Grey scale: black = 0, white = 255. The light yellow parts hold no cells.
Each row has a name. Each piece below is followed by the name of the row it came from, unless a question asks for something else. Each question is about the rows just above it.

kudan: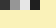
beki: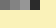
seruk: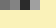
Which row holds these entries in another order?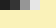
kudan
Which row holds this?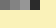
beki
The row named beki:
[112 131 150  43]
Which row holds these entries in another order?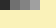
seruk

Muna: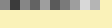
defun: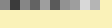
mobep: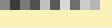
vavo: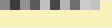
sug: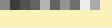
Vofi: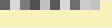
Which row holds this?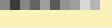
defun
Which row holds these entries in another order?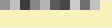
vavo
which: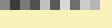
mobep

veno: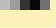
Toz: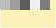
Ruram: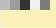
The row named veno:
[189 157  51   7 112]
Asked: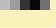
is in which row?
veno
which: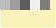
Toz
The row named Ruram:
[189 157  51 240 124]

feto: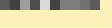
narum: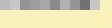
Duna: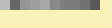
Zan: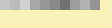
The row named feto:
[ 90  66 158  78 217  66 125 125 114  90]
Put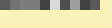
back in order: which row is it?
feto
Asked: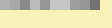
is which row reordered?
narum
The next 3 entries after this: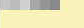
[114 158 177]

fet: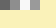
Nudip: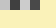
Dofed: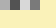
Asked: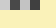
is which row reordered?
Nudip
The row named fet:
[101 142 248 154]

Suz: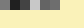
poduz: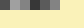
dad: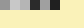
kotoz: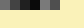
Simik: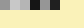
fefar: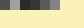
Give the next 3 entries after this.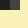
[200 100 110]
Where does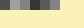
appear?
poduz
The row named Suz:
[122  32  67 200 100 110]
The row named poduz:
[ 79 160 131  55  91 131]
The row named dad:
[150 200 181  43 160  32]

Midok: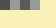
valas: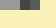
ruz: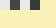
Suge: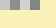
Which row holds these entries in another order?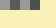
Midok
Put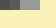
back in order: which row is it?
Midok
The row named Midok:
[ 79 153  90 153]
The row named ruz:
[233  69 233  57]
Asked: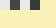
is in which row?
ruz

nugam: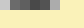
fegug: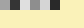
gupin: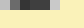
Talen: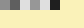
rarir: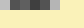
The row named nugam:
[201 107  95  73  83 172]
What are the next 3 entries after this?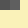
[ 63  83 181]

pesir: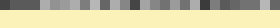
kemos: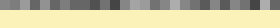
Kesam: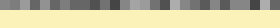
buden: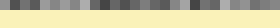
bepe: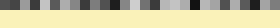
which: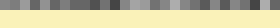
kemos
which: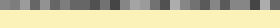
Kesam
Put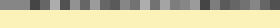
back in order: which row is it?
Kesam
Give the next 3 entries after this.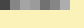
[134 114  90]
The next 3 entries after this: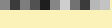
[173  18 183]

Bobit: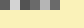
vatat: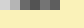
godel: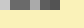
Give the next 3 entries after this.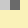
[106 170  94]
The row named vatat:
[211 181 106  83 116  94]
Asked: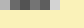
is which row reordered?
vatat
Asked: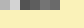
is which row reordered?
vatat
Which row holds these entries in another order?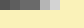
Bobit
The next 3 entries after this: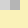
[106  83 116]

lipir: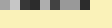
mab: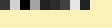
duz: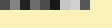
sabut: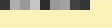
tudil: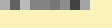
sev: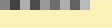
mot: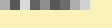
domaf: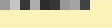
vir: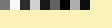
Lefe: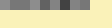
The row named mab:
[ 55 209   2 163  34  44  66 229  34]
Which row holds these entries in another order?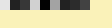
mab
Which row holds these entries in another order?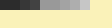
lipir
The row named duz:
[ 76 131  34 108  76  24 198 209  87]

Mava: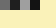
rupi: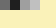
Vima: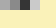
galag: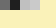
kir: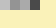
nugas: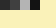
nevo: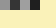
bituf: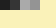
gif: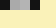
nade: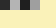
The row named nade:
[ 43 180  31 159]
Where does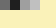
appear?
rupi
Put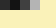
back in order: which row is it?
nugas
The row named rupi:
[108  31 159 192]
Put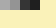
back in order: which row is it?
bituf

